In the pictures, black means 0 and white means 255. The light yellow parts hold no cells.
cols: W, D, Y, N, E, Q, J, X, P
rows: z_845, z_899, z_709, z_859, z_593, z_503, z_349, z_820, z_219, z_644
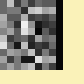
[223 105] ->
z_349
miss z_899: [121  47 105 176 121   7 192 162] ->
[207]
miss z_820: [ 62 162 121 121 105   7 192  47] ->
[146]
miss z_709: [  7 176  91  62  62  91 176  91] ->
[78]
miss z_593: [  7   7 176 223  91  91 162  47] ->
[133]

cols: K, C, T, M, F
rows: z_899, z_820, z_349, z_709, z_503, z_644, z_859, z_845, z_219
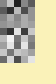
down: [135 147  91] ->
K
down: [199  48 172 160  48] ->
C
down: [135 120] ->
F
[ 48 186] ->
z_820
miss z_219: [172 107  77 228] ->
[215]

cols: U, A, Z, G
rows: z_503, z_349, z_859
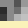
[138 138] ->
z_503
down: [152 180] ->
G
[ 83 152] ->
z_503
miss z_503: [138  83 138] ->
[152]
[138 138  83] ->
z_503

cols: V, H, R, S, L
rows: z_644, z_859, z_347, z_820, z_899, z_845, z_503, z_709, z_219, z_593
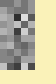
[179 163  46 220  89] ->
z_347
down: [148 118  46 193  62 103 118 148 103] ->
R
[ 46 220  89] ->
z_347
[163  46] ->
z_347
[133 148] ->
z_845

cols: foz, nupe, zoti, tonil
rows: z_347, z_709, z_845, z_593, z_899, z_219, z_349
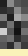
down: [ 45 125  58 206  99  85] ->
foz
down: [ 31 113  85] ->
nupe
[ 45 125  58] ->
z_349
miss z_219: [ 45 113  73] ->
[99]

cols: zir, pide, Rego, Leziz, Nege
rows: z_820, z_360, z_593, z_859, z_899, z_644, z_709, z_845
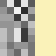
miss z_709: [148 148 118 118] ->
[175]
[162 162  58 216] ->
z_593
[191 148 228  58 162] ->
z_899
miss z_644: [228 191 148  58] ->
[132]

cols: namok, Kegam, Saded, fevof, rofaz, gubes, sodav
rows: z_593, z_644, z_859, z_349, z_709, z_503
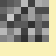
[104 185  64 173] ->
z_593
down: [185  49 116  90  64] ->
fevof
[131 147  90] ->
z_503
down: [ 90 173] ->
Saded

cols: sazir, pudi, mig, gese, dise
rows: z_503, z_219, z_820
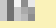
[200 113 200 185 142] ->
z_820
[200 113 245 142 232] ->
z_503
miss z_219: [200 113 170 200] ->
[155]
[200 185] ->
z_820
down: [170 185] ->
gese

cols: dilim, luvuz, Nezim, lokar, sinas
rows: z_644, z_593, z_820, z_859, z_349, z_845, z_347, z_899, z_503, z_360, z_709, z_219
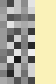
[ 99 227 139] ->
z_899
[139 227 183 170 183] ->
z_859

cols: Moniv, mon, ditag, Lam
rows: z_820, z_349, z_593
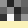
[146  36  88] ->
z_349
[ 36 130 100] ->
z_820
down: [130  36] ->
ditag
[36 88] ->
z_349
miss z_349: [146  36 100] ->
[88]
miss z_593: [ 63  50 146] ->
[248]

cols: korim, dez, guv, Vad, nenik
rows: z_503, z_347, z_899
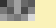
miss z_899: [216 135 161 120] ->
[147]
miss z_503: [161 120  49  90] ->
[105]
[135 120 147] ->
z_899

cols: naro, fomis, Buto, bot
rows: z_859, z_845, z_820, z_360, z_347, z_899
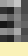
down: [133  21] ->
naro
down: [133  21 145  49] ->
naro
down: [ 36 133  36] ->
fomis

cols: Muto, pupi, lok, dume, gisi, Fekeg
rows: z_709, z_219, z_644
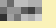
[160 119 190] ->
z_644
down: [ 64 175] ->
gisi

